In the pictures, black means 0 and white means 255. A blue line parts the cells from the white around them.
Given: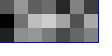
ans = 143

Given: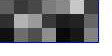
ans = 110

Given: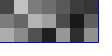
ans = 139

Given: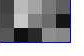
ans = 15

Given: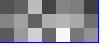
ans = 154

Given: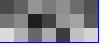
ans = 176

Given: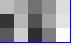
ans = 205

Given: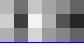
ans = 119

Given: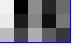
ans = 69
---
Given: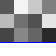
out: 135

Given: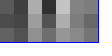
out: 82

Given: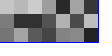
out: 164

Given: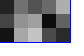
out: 167

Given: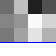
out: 162

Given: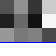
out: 121

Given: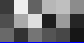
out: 50
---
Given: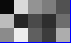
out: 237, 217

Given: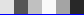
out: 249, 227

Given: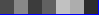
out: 193, 173

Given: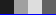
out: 221, 160

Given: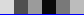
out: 219, 188

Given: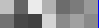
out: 235, 212

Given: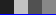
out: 194, 135
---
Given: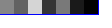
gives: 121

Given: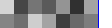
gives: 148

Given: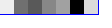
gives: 161

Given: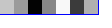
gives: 248

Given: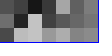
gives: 166

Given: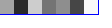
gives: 142
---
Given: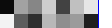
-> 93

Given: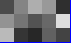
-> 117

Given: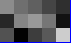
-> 133

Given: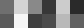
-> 246

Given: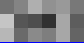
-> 86

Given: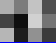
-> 14
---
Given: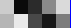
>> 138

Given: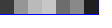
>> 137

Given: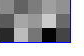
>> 159

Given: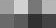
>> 119

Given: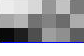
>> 194

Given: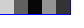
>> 148

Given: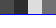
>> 221
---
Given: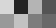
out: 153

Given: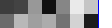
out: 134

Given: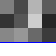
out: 51

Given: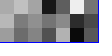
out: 94

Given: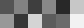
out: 40

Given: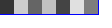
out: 68

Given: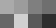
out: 103

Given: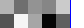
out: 203

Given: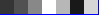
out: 183
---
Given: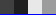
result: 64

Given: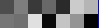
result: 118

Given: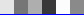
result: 229

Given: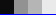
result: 12

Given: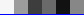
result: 246

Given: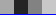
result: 168

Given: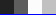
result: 34
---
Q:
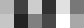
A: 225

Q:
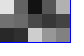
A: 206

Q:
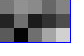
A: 166

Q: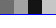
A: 162

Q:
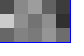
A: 157

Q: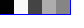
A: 173
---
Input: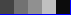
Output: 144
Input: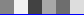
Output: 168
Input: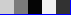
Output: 5
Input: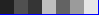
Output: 99
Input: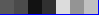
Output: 220
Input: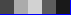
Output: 210
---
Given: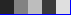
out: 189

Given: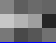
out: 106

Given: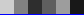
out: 46

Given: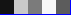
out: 123

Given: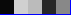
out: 187

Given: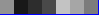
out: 45

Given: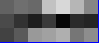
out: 105
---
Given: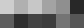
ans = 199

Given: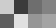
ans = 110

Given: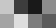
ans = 25

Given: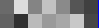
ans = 132

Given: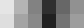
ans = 130

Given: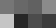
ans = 97
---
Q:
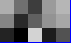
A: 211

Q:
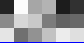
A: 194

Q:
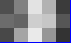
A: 234

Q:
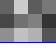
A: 192

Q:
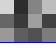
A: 94

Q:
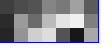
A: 83
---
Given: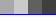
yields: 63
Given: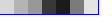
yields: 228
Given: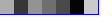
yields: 202
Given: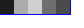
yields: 75
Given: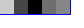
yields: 134
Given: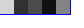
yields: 131
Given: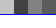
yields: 92
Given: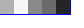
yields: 37
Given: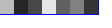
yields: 53
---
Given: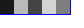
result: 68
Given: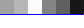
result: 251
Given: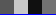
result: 16
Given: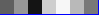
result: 20
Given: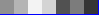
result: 243
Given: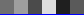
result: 75
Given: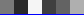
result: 245
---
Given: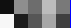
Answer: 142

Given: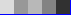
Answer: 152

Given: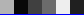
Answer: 8

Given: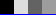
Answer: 221

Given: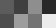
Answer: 63

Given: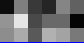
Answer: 127

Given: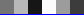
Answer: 184

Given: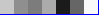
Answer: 143

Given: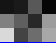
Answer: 26

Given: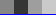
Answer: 53
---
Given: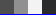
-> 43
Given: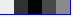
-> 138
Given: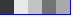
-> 169
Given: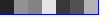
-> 179
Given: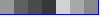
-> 137
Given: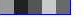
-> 105
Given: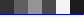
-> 28
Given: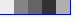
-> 175
